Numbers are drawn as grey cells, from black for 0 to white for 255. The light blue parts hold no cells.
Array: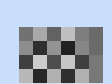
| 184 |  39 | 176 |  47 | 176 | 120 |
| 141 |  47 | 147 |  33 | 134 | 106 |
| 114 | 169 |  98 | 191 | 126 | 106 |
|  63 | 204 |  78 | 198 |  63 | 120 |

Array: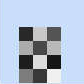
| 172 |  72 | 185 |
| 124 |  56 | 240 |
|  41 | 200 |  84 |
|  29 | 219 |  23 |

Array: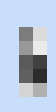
| 212 | 176 |
| 152 | 234 |
| 124 | 219 |
|  96 |  44 |
|  90 |  64 |

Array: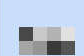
| 165 | 149 |  58 |  85 |
|  72 | 201 | 179 | 225 |

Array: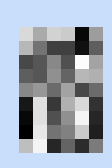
| 217 | 170 | 210 | 203 |   8 | 157 |
| 190 | 244 |  38 | 100 |  44 | 123 |
| 183 | 115 |  64 |  64 |  16 |  94 |
| 136 | 151 | 107 | 163 |  72 | 107 |
|  94 |  86 | 144 | 100 | 183 | 176 |
|  72 |  86 | 136 |  80 | 252 | 163 |
|  23 | 224 |  56 | 176 | 217 |  50 |
|   8 | 224 |  80 | 144 | 244 |  38 |
|   0 | 232 | 115 | 129 | 203 |  31 |

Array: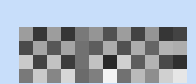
| 202 |  67 | 194 |  60 | 113 | 194 |  41 | 208 |  93 | 179 |  74 |  47 |
| 157 |  54 | 157 |  54 | 121 | 149 |  81 | 157 |  67 | 149 |  54 |  67 |
| 121 | 202 | 134 | 215 | 107 | 127 | 243 | 113 | 186 | 142 | 208 | 230 |
|  74 | 165 |  87 | 165 | 113 |  93 | 173 |  81 | 173 | 101 | 179 | 173 |
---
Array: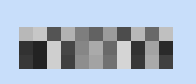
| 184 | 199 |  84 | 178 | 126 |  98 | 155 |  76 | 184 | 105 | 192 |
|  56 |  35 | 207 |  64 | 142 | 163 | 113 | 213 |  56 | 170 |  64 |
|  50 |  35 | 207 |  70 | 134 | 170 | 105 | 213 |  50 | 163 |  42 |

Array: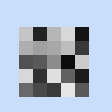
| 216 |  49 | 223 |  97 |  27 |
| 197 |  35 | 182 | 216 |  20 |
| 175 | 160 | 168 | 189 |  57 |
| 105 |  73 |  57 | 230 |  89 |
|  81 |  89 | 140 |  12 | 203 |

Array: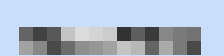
| 162 | 135 |  73 | 108 | 142 | 150 | 162 | 196 | 183 | 100 | 170 | 122 |  73 |
| 100 |  65 |  88 | 196 | 219 | 212 | 204 |  50 |  94 |  58 | 135 | 122 | 115 |

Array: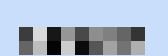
| 101 | 189 |   4 | 204 |  11 |  86 | 163 | 115 | 175 |
|  60 | 217 |  23 | 150 |  73 | 142 | 128 | 101 |  52 |

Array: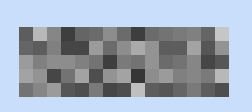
| 163 | 147 |  70 | 115 | 163 |  78 | 147 | 163 |  54 | 141 | 155 | 128 | 134 | 122 | 184 |
| 155 | 128 | 141 | 141 | 128 | 115 |  62 | 122 | 115 | 147 | 107 | 115 | 134 |  70 |  86 |
| 115 | 134 | 155 |  86 |  78 | 122 |  70 |  78 | 191 |  93 |  86 | 101 | 122 |  93 |  78 |
| 101 |  93 | 128 |  70 |  70 | 155 | 107 | 141 | 170 | 147 |  93 |  93 | 163 |  86 | 147 |
|  93 | 184 | 134 |  62 | 101 | 107 | 141 | 107 |  62 | 107 | 115 | 122 | 128 | 101 | 198 |

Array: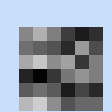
| 184 | 205 | 141 |  83 | 104 | 104 |
| 168 | 198 | 141 | 161 |  54 | 126 |
| 134 | 176 | 126 |  61 |  27 |  47 |
| 111 |  97 |  83 |  41 | 154 |  77 |
|  91 | 111 |  91 |  27 |  69 |  41 |
|  35 |   4 |  54 | 119 | 147 | 126 |
